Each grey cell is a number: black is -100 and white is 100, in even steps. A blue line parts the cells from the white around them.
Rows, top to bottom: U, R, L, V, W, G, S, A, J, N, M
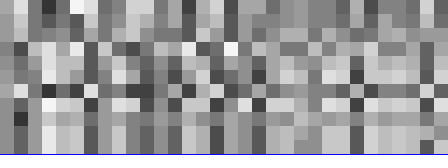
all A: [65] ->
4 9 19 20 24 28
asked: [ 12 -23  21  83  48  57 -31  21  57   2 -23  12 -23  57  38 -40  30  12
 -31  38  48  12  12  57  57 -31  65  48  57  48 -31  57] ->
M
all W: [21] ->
2 7 21
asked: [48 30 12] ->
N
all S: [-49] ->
5 9 10 13
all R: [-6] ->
2 4 7 29

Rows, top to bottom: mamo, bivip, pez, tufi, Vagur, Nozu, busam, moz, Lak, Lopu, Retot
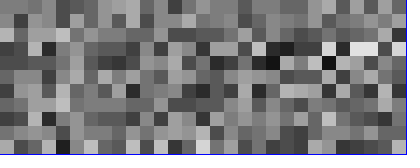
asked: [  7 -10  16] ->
Lopu
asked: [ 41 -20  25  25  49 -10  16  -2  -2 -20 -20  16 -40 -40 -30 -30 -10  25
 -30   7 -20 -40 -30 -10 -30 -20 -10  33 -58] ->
pez
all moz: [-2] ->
6 7 8 22 28
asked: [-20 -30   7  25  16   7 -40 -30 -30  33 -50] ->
Nozu
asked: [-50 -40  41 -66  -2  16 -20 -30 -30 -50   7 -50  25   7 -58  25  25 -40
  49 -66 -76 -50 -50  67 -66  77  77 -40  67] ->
tufi

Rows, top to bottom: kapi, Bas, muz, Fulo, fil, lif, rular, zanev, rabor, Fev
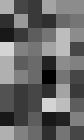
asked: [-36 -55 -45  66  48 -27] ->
zanev
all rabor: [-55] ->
1

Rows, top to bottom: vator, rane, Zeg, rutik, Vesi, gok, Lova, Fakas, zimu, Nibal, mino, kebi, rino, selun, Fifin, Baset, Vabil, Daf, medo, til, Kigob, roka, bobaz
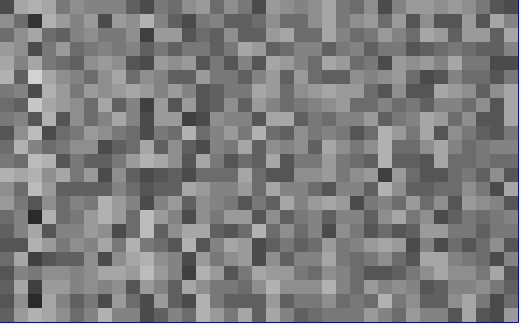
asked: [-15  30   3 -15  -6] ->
Zeg
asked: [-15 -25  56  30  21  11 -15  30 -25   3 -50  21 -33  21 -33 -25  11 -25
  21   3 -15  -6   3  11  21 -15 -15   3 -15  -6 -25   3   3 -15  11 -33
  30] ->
Fakas
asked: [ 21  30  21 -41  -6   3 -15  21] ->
Fifin
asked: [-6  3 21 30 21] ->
Daf
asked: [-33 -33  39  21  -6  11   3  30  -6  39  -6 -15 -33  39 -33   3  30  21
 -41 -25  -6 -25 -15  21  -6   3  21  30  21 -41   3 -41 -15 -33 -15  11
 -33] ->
Daf
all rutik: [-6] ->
3 6 8 11 13 14 16 24 27 28 32
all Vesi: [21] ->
7 11 13 20 24 28 30

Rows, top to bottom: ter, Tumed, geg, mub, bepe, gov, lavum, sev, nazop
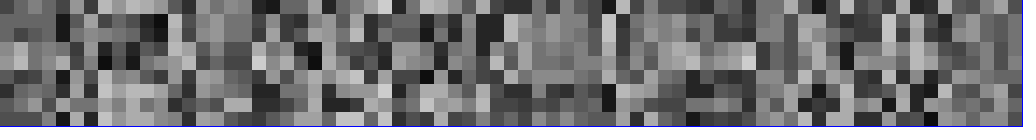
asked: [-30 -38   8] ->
lavum
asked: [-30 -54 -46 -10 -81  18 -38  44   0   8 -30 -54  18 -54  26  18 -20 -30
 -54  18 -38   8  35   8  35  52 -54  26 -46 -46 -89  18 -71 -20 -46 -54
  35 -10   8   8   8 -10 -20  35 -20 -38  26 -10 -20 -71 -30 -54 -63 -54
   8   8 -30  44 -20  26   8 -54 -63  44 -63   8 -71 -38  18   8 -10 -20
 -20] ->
gov
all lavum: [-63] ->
0 4 6 13 23 36 37 40
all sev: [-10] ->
1 5 6 10 29 49 50 52 69
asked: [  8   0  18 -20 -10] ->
Tumed

